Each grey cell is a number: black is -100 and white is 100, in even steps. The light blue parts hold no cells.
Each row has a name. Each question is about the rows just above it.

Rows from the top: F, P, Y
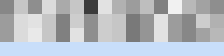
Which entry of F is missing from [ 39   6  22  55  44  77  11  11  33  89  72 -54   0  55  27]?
[49]
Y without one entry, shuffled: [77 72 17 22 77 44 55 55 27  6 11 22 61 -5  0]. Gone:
[83]

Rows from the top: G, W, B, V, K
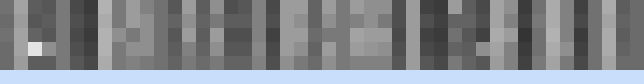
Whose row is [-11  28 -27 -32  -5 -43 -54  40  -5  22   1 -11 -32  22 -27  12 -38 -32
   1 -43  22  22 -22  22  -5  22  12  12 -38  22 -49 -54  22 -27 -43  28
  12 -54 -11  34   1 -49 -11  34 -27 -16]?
G
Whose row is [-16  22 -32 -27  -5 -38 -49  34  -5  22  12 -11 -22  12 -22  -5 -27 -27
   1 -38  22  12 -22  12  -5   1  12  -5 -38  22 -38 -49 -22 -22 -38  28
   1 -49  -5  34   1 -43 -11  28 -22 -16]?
W
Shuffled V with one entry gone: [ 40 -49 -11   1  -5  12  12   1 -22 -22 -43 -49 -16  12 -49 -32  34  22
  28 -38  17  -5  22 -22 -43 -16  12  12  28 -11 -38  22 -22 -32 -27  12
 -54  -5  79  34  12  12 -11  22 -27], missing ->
[7]
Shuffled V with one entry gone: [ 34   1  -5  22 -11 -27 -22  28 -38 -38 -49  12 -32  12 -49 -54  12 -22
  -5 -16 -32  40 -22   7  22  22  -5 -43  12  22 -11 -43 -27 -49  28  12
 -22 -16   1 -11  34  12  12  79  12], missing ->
[17]

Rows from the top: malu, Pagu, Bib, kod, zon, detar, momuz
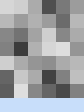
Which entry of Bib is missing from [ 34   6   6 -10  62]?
[28]
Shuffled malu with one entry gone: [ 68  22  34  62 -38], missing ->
[-5]

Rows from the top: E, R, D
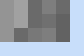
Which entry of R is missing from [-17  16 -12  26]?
[-23]
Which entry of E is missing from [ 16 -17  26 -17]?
[-1]
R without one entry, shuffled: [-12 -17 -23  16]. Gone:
[26]

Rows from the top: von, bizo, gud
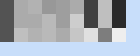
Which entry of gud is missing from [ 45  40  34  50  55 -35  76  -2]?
[87]
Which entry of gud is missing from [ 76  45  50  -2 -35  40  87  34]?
[55]
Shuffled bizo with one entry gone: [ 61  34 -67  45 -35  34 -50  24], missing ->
[50]
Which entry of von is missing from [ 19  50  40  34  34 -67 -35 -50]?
[24]
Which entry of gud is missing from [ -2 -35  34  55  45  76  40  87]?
[50]
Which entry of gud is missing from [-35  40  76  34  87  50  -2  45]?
[55]

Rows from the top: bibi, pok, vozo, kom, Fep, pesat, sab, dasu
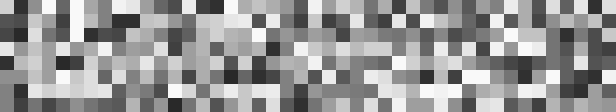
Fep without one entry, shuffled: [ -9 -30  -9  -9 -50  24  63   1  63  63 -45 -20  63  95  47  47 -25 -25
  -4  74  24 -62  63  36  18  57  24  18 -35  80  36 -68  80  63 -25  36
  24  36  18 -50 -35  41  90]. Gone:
[-56]
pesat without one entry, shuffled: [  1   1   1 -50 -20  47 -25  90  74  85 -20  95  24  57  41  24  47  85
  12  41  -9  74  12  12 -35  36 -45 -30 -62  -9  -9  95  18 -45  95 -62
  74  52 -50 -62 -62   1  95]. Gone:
[-68]
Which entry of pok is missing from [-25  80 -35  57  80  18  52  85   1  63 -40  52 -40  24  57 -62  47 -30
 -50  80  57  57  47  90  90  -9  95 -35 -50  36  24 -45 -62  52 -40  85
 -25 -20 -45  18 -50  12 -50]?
[-14]
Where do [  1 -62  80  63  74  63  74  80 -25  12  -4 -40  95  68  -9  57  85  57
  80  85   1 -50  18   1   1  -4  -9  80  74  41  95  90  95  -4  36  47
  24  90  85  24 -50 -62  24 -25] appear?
sab
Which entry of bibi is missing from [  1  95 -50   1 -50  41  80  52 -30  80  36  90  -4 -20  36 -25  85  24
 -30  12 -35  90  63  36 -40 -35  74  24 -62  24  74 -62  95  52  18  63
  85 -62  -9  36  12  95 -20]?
[30]
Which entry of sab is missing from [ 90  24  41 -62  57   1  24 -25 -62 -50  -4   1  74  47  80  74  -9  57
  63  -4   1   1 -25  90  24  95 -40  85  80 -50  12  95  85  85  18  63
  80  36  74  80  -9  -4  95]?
[68]
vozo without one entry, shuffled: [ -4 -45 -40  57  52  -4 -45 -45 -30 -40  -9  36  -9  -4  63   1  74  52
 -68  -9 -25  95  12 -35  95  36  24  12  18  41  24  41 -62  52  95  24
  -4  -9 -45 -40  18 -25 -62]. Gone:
[6]

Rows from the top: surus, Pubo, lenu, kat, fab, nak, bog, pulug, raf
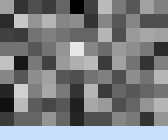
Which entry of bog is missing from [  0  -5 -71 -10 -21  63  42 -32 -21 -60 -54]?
[31]
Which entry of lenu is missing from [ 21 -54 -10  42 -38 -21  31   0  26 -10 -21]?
[-49]
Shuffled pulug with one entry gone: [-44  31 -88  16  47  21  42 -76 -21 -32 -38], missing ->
[-27]
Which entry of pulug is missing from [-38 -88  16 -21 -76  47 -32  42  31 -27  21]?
[-44]
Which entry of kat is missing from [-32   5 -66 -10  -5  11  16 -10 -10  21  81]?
[-15]
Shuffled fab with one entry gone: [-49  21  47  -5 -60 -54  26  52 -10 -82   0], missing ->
[37]

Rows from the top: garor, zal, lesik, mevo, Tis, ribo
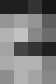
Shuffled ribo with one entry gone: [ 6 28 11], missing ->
[40]
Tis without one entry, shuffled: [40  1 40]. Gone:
[34]
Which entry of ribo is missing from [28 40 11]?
[6]
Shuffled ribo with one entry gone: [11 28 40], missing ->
[6]
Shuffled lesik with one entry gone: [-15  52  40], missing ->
[6]
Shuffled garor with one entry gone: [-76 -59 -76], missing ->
[-82]
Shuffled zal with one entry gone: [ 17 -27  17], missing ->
[28]

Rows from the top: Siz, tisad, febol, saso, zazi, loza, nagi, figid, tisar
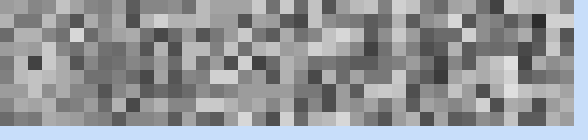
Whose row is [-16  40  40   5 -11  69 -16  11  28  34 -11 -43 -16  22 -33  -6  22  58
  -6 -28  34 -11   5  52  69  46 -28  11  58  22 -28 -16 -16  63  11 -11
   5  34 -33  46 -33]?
febol
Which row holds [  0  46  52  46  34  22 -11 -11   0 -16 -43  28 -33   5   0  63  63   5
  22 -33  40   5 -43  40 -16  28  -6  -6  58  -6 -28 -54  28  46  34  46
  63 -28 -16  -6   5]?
loza
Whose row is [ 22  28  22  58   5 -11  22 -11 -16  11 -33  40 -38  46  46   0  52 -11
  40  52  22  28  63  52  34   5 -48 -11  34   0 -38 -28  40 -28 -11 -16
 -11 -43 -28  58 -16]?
saso

